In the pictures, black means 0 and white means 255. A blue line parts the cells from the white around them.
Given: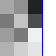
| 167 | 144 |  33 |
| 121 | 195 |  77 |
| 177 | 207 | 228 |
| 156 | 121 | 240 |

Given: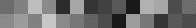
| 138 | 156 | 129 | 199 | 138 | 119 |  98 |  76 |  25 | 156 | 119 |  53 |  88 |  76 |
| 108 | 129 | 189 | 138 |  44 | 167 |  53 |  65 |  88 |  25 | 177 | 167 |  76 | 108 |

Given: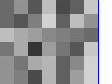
| 118 | 170 |  53 | 158 | 118 |  86 | 199 |
| 146 | 127 |  74 | 181 |  96 | 158 | 210 |
| 106 | 146 |  86 | 190 |  74 |  96 | 199 |
| 106 |  86 | 127 | 210 |  96 | 190 | 146 |
| 190 | 170 | 158 | 137 | 127 | 118 | 106 |
| 146 | 118 | 170 | 181 |  96 | 137 | 210 |

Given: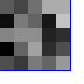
|  14 | 122 | 100 |  23 | 195 |
|  90 |  69 | 112 | 172 | 172 |
|  78 |  57 | 122 | 100 | 152 |
| 132 | 142 | 142 |  34 |  45 |
|   2 | 100 | 161 |  45 |  78 |

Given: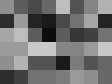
|  45 | 154 |  35 |  25 |  73 | 114 | 166 |  35 |
| 142 |  93 |  73 | 104 | 189 |  83 | 132 | 178 |
| 142 | 178 |  83 |  83 |  25 | 123 |  83 | 104 |
| 166 | 189 |  93 |  13 |  93 |  54 |  64 | 114 |
|  45 |  64 | 114 | 114 | 123 | 154 | 142 | 104 |
| 154 | 154 | 200 | 200 | 132 | 132 | 154 | 200 |

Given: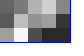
| 158 | 247 |  77 |  42 |  42 |
|  89 | 189 | 146 | 158 |  54 |
| 100 | 122 | 177 | 207 | 134 |

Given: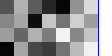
| 135 | 166 |  15 | 196 | 115 | 208 | 157 |
|   6 | 166 |  72 |  60 | 115 | 187 | 242 |
|  84 | 177 |  93 |  38 |   6 | 146 | 219 |
| 157 | 103 | 177 | 124 | 242 | 135 | 196 |
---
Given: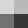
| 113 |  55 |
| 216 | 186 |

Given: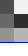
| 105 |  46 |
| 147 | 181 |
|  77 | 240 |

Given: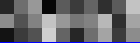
|  19 |  59 |  82 | 207 | 100 |  38 | 110 | 164 |  59 | 140 |
| 140 |  82 | 130 | 195 | 152 | 119 | 130 | 184 |  47 | 164 |
|  38 | 110 | 152 |   7 |  91 |  59 | 100 |  47 |  91 | 195 |

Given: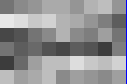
|  71 |  83 | 116 | 138 | 179 | 138 | 126 | 159 | 116 |
| 116 |  93 | 105 |  83 |  71 |  93 |  83 |  60 | 126 |
|  60 | 105 | 159 | 190 | 190 | 221 | 200 | 190 | 210 |
| 116 | 138 | 149 | 170 | 170 | 149 | 179 | 190 | 149 |
| 190 | 159 | 170 | 190 | 138 | 159 | 149 | 138 | 159 |
| 231 | 221 | 200 | 210 | 179 | 170 | 149 | 126 |  93 |

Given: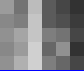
| 155 | 115 | 188 |  91 |  70 |  50 |
| 136 | 126 | 197 |  91 |  79 |  59 |
| 136 | 155 | 208 | 103 | 145 |  50 |
| 145 | 165 | 197 | 126 | 115 |  70 |
| 145 | 176 | 208 | 126 | 103 |  70 |

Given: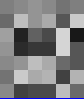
| 160 |  34 |  97 |  74 | 213 |  24 |
| 148 |  43 |  55 |  55 | 213 |  86 |
| 137 |  65 |  74 |  74 | 190 | 106 |
| 127 | 137 | 148 | 137 | 115 | 127 |
| 137 | 148 | 190 | 170 | 106 |  86 |
| 106 | 190 | 148 | 170 |  86 | 202 |
| 115 | 202 | 170 | 179 |  65 | 179 |
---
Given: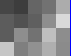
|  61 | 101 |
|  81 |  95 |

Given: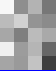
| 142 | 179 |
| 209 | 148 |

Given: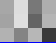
| 221 | 120 |
| 223 | 100 |

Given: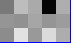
| 189 | 170 |
| 145 | 166 |

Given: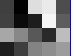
|   1 | 222 |
|  11 |  29 |

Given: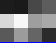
|  26 |  72 |
| 248 | 158 |

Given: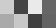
|  68 | 234 |
| 200 |  63 |

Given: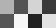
|  83 | 212 |
| 247 |  33 |
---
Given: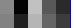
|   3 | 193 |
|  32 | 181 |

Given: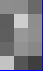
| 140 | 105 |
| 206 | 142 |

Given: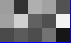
|  50 | 175 |
| 208 |  97 |

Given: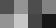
| 148 |  77 |
| 199 |  69 |

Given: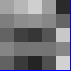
| 183 | 207 |
| 141 | 145 |

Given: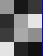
|  23 |  55 |
| 163 | 229 |

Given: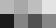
| 168 | 190 |
| 133 |  81 |

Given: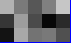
| 122 |  87 |
| 157 |  75 |

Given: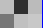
|  47 | 187 |
| 192 | 200 |
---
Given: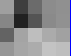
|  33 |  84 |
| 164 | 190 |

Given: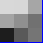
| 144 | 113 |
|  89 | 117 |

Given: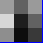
| 30 | 98 |
| 13 | 57 |

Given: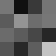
| 148 | 109 |
|  92 |  71 |

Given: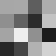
|  98 |  43 |
| 238 | 144 |

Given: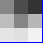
| 133 | 183 |
| 224 | 242 |
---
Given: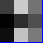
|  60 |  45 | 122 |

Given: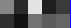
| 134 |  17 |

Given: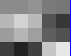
| 139 | 210 | 159 | 198 |

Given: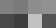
| 128 |  62 |

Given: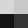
| 215 |  54 |

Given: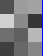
|  81 | 138 | 184 |

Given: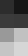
| 45 | 57 |
